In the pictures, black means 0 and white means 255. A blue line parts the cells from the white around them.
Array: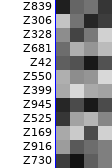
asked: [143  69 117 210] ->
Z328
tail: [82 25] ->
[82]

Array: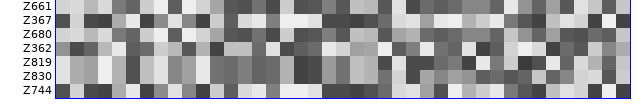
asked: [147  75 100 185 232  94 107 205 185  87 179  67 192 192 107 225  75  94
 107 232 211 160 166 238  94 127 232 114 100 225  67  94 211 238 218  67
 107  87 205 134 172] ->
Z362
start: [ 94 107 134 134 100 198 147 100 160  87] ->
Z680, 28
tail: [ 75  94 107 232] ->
[211 160 166 238  94 127 232 114 100 225  67  94 211 238 218  67 107  87
 205 134 172]

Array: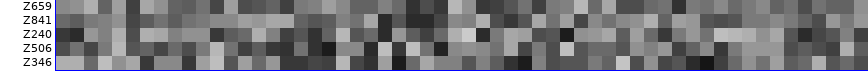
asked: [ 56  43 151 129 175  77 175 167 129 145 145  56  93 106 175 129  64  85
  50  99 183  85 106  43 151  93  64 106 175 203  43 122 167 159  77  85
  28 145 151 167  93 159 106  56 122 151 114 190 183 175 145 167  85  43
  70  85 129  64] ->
Z240
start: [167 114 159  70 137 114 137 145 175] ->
Z841, 35
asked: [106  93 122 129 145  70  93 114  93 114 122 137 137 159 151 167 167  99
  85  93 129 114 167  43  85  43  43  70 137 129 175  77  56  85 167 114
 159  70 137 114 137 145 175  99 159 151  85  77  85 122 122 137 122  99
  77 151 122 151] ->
Z841
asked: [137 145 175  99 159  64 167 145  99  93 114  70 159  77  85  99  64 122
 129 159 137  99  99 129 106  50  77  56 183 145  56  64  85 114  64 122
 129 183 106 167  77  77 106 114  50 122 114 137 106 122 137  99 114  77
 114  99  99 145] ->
Z659
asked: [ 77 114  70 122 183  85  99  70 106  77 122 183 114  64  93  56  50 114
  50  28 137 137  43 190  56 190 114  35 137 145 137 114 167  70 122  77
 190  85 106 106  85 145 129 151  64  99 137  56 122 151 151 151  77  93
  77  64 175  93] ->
Z506

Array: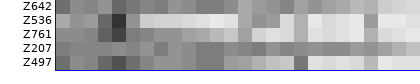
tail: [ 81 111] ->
[133 147 147 140 125 125 155 161 177 193 199 119 224 217 224 217 185 232
 224 224]
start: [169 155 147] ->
Z642, 14

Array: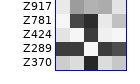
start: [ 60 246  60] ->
Z289, 2
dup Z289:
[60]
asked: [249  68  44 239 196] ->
Z781
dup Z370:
[220]
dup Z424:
[246]

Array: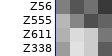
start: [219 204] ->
Z611, 2
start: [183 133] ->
Z555, 1
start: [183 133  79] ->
Z555, 1
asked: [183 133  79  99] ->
Z555
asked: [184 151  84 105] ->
Z555
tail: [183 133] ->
[79 99]
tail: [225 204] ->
[92]

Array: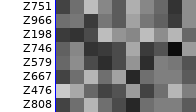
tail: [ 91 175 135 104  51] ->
[141]
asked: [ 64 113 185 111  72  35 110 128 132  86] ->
Z808

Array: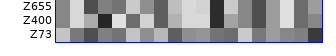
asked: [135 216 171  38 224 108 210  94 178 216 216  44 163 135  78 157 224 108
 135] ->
Z400
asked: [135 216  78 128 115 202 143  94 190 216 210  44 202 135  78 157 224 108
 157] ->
Z655
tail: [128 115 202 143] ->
[ 94 190 216 210  44 202 135  78 157 224 108 157]
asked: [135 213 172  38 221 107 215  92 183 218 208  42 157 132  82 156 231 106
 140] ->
Z400
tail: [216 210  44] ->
[202 135  78 157 224 108 157]
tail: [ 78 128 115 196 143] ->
[184  94 143 149 115 108 202 121 157 135 128  58]

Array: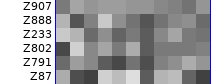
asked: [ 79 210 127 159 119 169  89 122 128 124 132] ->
Z802
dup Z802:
[122]
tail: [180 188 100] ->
[65]

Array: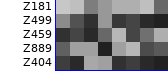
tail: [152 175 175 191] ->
[104]
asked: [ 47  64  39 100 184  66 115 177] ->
Z459
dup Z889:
[160]
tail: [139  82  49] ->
[152  56  69  41  33]
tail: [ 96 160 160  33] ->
[160 183  76  89]

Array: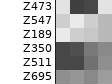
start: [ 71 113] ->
Z511, 2
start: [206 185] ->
Z547, 3
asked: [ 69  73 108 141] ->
Z511
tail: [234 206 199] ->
[185]
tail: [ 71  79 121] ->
[137]
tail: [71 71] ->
[113 143]

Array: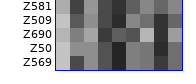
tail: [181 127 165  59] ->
[ 95  82 181  51 157]
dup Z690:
[181]
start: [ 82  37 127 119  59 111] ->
Z569, 4
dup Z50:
[142]

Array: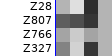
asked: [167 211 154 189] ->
Z766
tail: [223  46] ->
[180]
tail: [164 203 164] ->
[180]
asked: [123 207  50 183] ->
Z327
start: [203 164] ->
Z766, 2
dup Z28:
[180]
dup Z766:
[164]

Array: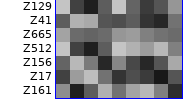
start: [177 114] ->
Z161, 4
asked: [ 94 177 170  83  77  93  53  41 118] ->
Z41

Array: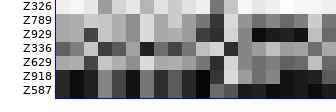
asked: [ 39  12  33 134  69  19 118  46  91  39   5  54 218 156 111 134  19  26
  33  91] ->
Z918
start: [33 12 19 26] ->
Z587, 15
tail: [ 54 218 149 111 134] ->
[105 126 204 118]

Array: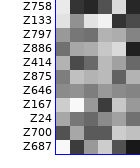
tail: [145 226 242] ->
[52 75]
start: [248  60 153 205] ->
Z687, 1
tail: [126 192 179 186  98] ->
[179]
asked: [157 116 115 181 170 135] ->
Z797
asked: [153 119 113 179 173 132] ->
Z797
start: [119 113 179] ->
Z797, 2

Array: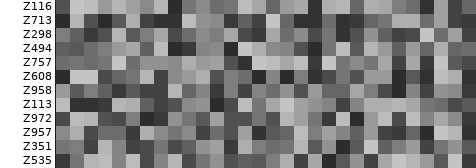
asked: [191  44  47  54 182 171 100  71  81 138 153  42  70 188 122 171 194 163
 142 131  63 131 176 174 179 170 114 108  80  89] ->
Z113
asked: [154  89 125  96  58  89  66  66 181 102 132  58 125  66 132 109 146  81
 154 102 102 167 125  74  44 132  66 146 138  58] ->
Z958

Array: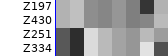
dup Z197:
[178]
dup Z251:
[186]

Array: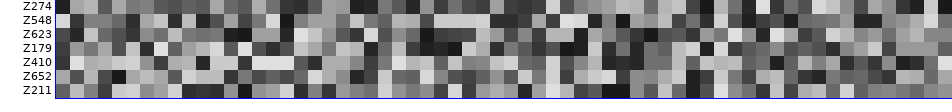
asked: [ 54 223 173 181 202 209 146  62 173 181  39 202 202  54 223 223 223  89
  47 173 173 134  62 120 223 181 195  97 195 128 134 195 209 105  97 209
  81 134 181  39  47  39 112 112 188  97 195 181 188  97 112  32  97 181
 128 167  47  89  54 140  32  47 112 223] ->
Z410
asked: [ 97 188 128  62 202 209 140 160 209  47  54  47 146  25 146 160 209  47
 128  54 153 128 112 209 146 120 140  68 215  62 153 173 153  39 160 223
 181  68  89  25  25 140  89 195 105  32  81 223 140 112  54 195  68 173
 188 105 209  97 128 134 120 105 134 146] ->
Z211
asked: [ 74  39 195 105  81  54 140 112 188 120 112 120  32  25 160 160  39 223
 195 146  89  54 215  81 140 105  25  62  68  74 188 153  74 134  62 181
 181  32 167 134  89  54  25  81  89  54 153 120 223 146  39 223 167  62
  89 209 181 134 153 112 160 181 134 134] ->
Z623
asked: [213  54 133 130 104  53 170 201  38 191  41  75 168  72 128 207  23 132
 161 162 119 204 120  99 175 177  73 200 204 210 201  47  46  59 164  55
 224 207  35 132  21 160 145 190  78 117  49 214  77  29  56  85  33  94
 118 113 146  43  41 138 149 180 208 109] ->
Z548
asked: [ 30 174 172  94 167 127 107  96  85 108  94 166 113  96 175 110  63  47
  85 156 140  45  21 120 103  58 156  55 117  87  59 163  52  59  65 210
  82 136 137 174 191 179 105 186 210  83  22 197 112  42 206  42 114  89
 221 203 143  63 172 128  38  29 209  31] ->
Z274

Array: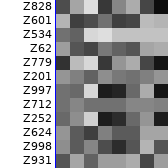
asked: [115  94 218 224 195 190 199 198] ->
Z534
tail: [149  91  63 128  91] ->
[ 91 165 165]
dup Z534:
[194]
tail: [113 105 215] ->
[ 29  37 105 172  21]
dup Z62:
[85]

